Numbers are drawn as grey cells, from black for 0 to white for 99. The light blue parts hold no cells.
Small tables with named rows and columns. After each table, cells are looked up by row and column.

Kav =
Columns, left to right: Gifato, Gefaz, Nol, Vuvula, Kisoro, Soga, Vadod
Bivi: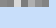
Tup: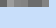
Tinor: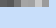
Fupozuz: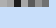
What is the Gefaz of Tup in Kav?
61
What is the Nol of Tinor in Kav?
46
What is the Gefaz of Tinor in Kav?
34
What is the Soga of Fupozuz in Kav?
57
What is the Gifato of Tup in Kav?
40
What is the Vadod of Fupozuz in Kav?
44
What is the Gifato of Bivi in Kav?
53
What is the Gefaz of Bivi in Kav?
51
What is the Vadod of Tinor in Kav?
60
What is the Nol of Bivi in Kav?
84
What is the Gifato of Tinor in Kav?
37
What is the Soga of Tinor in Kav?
78
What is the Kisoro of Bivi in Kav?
68
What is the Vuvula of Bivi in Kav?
48

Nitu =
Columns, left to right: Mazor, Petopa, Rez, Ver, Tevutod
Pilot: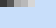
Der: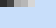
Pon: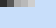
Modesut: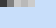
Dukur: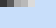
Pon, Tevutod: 80
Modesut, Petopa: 50
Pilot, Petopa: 35
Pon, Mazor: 18
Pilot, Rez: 67
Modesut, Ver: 72
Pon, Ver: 72
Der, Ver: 71
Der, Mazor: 18
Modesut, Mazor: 22
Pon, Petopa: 35
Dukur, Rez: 67
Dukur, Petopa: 36
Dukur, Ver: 72
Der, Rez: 67
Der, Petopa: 28
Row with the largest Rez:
Modesut

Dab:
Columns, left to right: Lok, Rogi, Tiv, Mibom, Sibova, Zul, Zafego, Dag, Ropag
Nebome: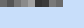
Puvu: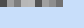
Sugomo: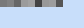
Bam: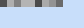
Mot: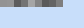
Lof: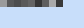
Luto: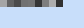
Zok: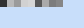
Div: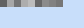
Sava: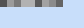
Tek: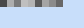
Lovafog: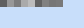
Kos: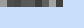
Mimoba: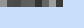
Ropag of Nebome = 41
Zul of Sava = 35
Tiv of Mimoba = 29
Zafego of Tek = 64
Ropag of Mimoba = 23
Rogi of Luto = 38
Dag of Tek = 54
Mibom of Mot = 45

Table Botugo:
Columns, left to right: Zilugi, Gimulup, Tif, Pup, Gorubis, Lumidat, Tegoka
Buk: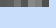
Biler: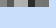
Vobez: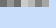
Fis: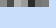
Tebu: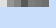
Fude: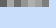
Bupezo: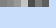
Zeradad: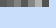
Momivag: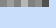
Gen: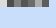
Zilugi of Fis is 54
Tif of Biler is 69
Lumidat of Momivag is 55
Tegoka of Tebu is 43
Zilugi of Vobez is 43
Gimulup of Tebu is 58
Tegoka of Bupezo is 37
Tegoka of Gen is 36
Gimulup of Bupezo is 53
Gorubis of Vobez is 71
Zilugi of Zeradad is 35
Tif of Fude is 43
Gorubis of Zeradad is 52
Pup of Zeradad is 34
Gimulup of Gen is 30
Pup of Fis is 60
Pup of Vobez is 79

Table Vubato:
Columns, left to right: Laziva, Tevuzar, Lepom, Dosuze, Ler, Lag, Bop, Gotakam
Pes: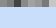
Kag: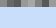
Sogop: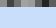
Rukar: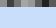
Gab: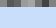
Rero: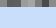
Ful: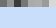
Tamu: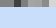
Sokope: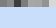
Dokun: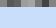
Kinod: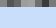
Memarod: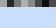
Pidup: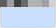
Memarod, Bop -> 5
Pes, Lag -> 59
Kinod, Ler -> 63
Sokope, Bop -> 57
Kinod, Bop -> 23
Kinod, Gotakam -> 47
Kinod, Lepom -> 40
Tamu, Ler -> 64
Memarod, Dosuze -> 68
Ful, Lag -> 67
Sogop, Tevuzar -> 26
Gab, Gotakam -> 50
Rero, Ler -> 64
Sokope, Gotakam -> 84
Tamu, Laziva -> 51
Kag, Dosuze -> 59
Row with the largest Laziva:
Memarod

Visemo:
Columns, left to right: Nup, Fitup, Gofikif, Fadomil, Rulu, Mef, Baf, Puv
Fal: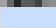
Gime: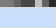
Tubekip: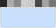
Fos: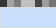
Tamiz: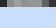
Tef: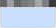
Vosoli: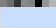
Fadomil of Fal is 35
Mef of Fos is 27
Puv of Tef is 22
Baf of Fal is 51
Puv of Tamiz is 21
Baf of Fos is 61
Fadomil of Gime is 27
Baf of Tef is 49
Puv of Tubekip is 46
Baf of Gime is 38
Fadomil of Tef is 47
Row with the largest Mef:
Gime

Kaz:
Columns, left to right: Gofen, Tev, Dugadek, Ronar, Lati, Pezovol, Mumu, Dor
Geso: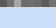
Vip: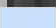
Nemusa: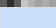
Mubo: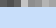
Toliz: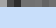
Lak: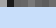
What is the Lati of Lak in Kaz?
47
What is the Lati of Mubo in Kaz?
55
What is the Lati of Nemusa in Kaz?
69
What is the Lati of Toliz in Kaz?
44
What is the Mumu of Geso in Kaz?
35
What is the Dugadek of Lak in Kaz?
39
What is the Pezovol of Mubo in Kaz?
58
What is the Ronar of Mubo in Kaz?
76
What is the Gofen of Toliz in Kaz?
64
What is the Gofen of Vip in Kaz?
69
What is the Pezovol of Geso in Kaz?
41
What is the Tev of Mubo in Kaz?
31
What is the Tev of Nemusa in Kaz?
18
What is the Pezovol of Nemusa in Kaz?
63
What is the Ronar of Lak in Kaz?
40
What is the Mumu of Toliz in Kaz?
39
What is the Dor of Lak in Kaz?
42
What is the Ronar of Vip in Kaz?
26
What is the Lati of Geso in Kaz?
43

